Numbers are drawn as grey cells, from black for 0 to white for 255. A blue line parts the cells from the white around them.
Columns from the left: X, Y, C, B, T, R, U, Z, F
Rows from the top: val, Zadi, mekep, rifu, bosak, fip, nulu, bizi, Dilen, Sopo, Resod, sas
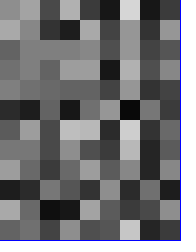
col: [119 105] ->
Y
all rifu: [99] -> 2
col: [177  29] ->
B
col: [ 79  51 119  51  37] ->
Z

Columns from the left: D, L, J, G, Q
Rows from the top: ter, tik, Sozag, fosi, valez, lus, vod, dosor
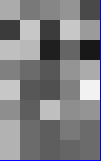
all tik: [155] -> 4
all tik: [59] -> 0 2
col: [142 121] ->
G
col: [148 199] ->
G

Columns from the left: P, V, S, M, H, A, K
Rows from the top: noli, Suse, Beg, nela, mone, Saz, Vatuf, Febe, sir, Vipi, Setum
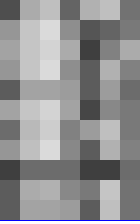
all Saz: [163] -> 0 3
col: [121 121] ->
K
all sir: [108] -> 1 2 3 6
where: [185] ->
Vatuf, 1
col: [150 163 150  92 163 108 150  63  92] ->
P
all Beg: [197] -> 1
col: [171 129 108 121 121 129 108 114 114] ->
K

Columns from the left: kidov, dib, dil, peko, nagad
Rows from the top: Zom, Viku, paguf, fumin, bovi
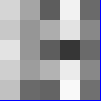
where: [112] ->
bovi, 4
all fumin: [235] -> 3
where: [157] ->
fumin, 1
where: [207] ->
fumin, 0
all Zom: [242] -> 3
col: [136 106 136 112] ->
nagad
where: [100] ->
bovi, 2

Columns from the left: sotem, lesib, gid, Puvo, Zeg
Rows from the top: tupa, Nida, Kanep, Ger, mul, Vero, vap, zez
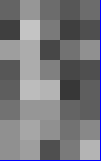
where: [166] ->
vap, 1
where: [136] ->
vap, 4

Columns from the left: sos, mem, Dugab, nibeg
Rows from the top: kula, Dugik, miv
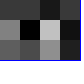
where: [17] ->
Dugik, 3
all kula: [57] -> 0 1 3
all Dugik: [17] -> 3
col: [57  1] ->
mem

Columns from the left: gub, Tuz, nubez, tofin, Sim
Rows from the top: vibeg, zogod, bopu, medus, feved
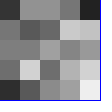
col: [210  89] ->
Tuz
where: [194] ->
zogod, 4
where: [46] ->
feved, 0
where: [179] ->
medus, 3
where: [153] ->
bopu, 4
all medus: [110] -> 0 2

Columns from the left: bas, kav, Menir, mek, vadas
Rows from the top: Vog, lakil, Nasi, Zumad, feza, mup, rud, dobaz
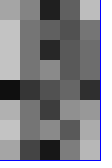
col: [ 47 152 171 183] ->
vadas
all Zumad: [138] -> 2

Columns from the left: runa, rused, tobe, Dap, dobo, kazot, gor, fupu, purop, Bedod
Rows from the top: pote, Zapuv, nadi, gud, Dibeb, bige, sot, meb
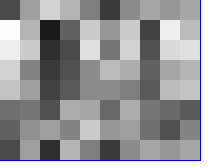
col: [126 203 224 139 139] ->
dobo
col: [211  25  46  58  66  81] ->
tobe
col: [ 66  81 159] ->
tobe
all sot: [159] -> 2 6
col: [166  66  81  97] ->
fupu

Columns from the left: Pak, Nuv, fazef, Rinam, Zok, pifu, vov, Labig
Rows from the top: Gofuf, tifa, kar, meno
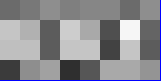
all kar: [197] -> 3 4 6
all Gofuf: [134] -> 4 5
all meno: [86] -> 4

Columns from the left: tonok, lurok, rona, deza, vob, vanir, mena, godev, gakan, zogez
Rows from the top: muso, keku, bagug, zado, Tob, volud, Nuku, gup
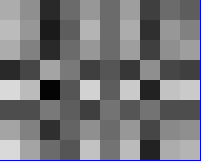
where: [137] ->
Nuku, 8
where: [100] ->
Nuku, 3
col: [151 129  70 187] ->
lurok
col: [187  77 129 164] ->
lurok

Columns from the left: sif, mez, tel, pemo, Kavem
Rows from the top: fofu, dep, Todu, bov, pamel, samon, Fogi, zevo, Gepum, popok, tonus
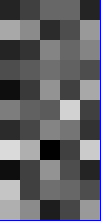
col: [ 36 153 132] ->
Kavem
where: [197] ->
popok, 0
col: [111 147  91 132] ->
tel
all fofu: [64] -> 1
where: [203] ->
zevo, 4
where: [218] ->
zevo, 0
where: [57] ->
pamel, 1

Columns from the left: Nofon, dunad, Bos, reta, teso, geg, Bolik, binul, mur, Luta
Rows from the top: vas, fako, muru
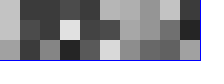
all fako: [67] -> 4
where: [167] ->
fako, 6
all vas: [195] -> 0 8
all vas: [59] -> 1 2 4 9
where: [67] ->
fako, 4

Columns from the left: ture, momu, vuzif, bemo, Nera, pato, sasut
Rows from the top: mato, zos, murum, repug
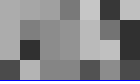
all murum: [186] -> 4
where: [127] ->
zos, 1
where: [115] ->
zos, 5
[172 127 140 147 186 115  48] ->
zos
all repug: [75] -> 0 6
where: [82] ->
repug, 4

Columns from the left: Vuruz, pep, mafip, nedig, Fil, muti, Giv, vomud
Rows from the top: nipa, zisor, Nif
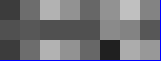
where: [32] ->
Nif, 5
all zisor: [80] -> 0 2 3 4
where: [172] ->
Nif, 6
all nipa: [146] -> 3 5
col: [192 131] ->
Giv
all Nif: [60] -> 0

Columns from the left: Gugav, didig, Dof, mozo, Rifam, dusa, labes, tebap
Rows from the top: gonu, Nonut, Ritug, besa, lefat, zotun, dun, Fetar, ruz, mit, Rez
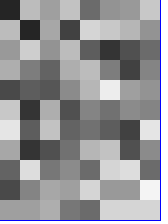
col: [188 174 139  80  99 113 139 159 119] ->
mozo
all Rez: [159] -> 0 1

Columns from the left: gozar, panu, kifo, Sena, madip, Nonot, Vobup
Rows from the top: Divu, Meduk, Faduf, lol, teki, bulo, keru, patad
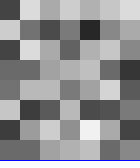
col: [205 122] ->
Sena
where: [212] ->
teki, 5

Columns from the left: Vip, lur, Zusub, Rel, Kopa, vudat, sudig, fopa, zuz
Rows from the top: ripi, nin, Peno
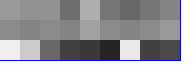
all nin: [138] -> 0 2 5 7
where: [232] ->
Peno, 6
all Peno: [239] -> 0

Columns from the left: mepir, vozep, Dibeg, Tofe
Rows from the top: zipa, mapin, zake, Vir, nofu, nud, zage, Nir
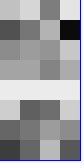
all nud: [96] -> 1
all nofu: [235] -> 0 1 2 3
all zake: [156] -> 1
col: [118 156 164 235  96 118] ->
vozep
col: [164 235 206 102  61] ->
mepir
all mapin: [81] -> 0
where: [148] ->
zake, 2

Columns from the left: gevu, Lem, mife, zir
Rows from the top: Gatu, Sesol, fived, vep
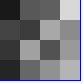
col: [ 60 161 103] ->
Lem
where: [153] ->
fived, 3
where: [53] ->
fived, 0
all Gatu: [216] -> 3
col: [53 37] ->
gevu
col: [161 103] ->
Lem

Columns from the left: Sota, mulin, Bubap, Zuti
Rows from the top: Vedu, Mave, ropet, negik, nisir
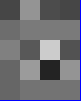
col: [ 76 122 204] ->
Bubap
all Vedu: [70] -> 0 3
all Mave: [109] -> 0
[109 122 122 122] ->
Mave
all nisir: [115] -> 1 2 3

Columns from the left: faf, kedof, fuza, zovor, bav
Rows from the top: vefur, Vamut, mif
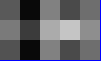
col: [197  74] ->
zovor
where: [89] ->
vefur, 0

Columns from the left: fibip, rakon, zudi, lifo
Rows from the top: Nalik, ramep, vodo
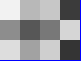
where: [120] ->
ramep, 2
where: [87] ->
ramep, 1
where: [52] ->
vodo, 3
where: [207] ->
vodo, 2
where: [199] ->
Nalik, 2

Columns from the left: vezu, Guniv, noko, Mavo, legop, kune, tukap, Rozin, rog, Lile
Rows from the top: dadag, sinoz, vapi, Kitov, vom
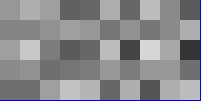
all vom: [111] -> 0 1
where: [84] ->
vom, 7
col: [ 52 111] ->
Lile
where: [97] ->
dadag, 3
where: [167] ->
vapi, 8
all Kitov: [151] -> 5 7 8
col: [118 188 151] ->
kune

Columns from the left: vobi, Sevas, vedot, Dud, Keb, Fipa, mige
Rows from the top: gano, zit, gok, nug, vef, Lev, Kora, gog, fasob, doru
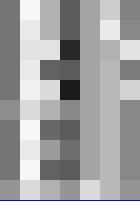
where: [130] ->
gano, 6
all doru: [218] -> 1 4
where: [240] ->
vef, 1
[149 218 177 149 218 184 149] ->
doru

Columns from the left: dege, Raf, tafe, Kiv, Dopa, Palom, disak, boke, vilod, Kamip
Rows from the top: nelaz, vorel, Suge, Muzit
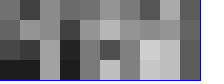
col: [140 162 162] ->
tafe
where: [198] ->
Muzit, 7
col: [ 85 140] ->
boke
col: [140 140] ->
tafe
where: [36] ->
Suge, 3
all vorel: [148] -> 1 4 6 8
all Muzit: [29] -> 0 1 3

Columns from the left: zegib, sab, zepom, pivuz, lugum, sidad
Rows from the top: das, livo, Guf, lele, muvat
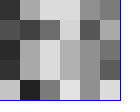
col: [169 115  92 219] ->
sidad
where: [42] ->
Guf, 0
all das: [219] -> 2 3

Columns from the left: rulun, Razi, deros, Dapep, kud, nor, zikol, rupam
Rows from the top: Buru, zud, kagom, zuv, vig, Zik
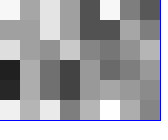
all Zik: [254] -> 5
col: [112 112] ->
deros
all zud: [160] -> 0 1 3
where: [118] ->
kagom, 5
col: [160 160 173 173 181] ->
Razi
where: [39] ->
vig, 0

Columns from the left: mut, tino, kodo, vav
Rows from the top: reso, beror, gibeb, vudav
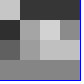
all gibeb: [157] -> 1
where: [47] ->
beror, 0
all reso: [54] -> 1 2 3
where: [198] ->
reso, 0
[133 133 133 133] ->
vudav
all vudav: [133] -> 0 1 2 3

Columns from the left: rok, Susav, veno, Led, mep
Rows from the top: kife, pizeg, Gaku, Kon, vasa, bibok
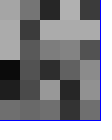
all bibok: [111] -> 0 2 4
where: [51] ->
bibok, 3
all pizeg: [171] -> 0 2 3 4
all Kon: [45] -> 2

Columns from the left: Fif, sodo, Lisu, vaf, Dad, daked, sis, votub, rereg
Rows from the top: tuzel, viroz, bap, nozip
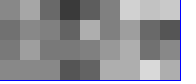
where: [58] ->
tuzel, 3
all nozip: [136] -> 0 1 2
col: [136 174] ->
rereg
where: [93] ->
tuzel, 4
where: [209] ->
tuzel, 6
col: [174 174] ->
sis
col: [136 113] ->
Fif

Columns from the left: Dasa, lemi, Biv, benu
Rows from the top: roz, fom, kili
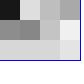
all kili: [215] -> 0 1 2
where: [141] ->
fom, 0
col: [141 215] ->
Dasa
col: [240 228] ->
benu
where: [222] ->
roz, 1

